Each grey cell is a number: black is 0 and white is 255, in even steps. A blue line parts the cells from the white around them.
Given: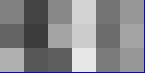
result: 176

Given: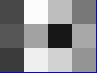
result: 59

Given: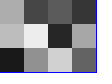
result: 25

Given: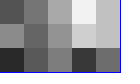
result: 41

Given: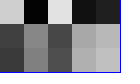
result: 58

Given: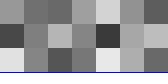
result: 225

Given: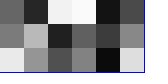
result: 234

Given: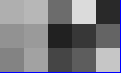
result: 131
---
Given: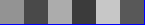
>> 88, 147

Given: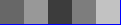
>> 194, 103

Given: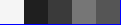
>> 85, 245

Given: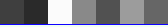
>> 101, 64

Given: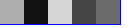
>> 107, 174

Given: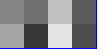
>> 92, 164

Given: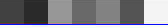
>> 243, 65
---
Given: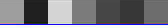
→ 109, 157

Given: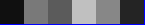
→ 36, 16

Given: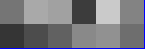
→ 131, 53

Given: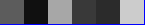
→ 204, 92

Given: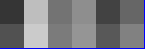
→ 102, 81

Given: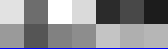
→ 28, 154
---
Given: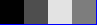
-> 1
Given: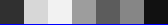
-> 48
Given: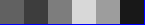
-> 97
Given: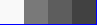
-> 249
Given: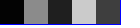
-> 3
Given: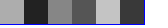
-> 173
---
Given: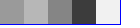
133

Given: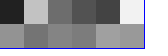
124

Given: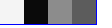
10

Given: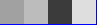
188

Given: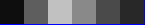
137

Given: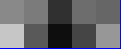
14

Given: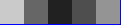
33

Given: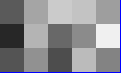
77

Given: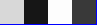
22
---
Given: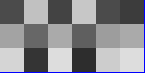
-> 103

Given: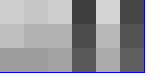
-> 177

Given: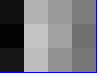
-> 196

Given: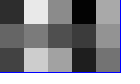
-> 123

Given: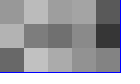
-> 125

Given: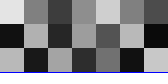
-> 177

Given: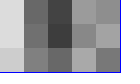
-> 112

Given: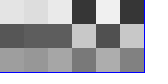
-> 93

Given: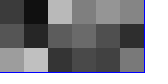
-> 38
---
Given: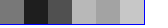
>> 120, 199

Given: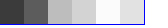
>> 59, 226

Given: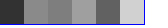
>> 50, 209

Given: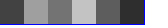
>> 66, 46

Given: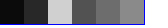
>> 11, 138

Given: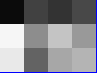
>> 11, 180
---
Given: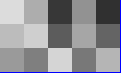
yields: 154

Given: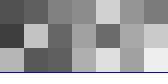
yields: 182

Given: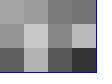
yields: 95

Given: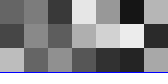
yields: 189

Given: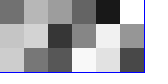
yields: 205

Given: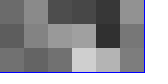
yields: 113
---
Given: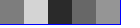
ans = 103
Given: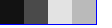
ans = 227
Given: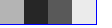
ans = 89
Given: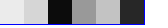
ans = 195
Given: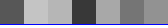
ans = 117
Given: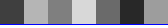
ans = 40
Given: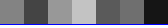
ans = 111
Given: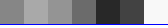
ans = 66
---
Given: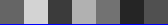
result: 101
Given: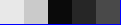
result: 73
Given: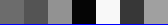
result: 108
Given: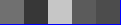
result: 91
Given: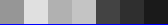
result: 150
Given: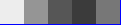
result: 119
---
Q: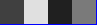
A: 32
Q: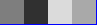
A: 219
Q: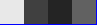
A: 36
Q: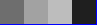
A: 189
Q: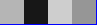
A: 206
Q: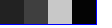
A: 200
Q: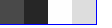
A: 254
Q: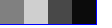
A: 72
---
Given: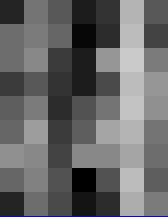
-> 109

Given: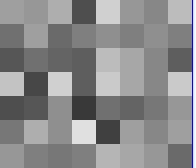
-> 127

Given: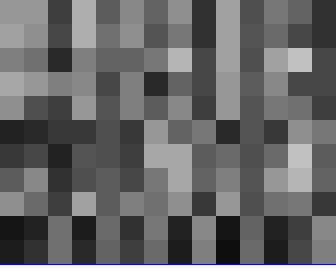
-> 49

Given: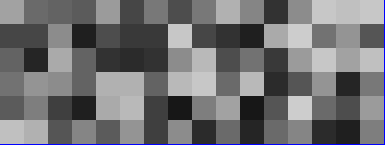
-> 177

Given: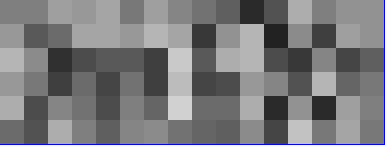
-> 82

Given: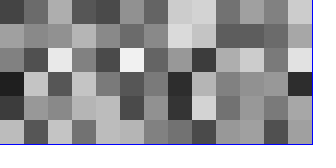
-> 86

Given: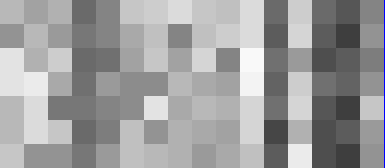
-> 147

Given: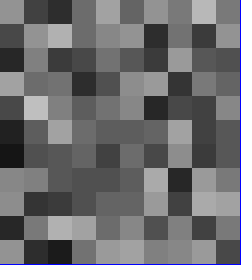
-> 45
